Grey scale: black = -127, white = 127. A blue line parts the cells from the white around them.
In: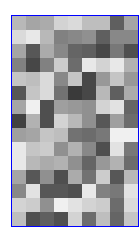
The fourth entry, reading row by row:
83
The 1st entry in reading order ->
56
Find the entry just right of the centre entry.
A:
16
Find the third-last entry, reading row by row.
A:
62
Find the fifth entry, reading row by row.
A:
90
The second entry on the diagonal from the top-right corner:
8
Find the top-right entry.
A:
37
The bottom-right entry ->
69
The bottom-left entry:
62
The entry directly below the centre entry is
-13
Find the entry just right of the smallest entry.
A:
-56
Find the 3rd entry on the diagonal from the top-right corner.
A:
-56
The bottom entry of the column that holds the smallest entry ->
83
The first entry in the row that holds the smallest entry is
-40
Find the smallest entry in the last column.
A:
-48
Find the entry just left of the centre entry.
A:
83
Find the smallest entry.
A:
-69
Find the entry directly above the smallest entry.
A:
69
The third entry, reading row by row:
43
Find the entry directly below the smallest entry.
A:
24
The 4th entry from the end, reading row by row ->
-19
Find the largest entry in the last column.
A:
112
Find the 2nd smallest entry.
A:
-62
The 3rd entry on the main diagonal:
43

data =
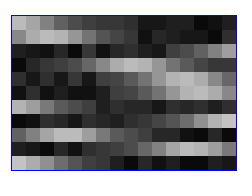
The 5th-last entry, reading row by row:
-96
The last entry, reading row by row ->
-104
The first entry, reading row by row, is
59
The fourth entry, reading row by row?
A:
-30
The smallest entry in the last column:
-117
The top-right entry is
-96
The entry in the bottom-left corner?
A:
67
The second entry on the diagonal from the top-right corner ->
-117
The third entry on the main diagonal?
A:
-110
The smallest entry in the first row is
-117

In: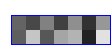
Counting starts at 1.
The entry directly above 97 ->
23
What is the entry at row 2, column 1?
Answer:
-33
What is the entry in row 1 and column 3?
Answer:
1
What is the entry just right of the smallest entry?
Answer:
97

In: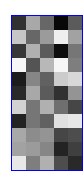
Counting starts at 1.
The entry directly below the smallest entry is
111
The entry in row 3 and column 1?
-72
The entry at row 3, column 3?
-36
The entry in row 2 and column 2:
-24
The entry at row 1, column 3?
-24
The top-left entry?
-78
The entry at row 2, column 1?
70
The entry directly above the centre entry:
-30
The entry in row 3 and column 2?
48
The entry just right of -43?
56
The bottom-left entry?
103
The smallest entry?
-119
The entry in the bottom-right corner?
-86
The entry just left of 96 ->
-30
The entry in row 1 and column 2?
40

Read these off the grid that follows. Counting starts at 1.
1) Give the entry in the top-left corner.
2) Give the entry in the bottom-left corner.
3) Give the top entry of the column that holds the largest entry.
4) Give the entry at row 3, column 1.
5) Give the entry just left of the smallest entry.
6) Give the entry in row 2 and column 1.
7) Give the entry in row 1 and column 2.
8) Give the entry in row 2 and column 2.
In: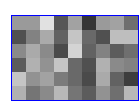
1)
26
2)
49
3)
97
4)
10
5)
34
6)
-47
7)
26
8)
2

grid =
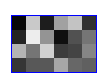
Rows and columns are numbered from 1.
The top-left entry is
-119
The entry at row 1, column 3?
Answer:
-98
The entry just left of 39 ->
-39
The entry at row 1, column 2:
73
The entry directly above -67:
-112
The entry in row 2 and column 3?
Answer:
20
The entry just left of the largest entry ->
-91
